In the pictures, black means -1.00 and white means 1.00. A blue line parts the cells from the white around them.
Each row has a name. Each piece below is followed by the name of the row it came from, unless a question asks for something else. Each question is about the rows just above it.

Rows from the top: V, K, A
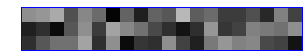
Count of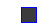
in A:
0
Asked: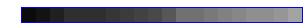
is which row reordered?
K

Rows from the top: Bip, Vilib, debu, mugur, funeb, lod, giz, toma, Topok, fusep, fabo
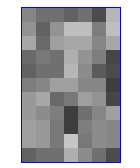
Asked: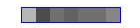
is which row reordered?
Bip
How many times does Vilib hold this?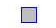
3
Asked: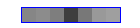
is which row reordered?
Topok
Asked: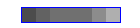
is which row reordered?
fabo
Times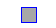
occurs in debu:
4
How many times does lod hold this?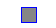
3

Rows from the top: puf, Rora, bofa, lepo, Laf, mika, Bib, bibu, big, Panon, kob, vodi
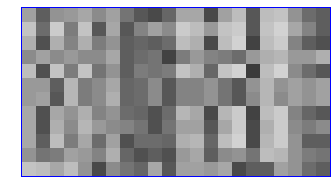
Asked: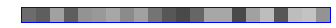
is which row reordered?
puf
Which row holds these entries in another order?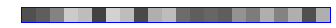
bofa

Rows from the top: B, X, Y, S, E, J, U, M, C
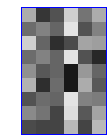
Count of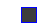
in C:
0
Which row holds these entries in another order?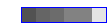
X

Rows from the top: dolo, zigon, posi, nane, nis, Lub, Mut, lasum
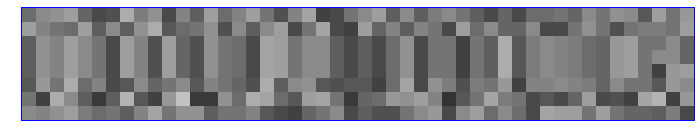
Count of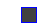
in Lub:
2
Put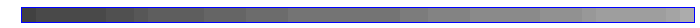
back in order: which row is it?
posi
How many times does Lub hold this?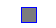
3
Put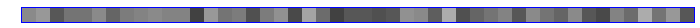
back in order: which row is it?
Lub
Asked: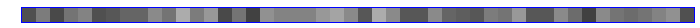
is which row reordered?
Lub
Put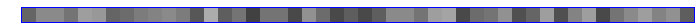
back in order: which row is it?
nane
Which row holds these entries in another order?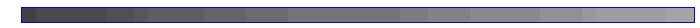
lasum

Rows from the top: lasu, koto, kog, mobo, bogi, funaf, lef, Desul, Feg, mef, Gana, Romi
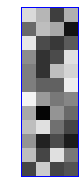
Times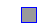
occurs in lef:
1
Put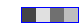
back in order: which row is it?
Feg
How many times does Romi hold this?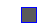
0
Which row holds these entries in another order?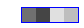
Feg
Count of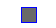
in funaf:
0
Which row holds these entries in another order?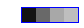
koto

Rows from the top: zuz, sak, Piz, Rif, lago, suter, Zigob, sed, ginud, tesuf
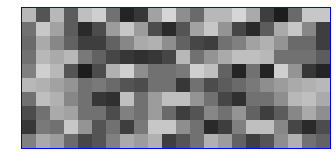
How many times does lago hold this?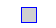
4
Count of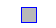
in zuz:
4
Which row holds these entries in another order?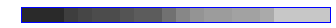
sak
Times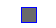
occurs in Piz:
3
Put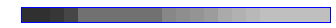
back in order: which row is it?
Zigob
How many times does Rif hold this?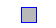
4

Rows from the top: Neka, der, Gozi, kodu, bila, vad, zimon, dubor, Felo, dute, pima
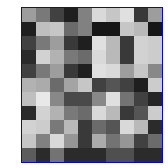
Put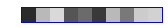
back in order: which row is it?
Felo
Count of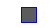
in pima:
1
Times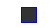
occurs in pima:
0
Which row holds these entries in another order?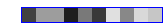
bila
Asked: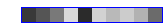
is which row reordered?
dubor

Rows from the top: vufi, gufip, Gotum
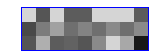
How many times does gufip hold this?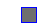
3
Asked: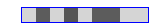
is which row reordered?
vufi
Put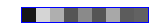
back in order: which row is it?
Gotum
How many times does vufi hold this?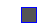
1

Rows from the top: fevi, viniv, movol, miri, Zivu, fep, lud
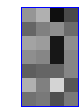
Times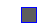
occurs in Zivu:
1
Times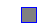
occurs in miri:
0
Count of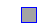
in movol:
1
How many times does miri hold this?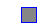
2
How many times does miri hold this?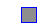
1

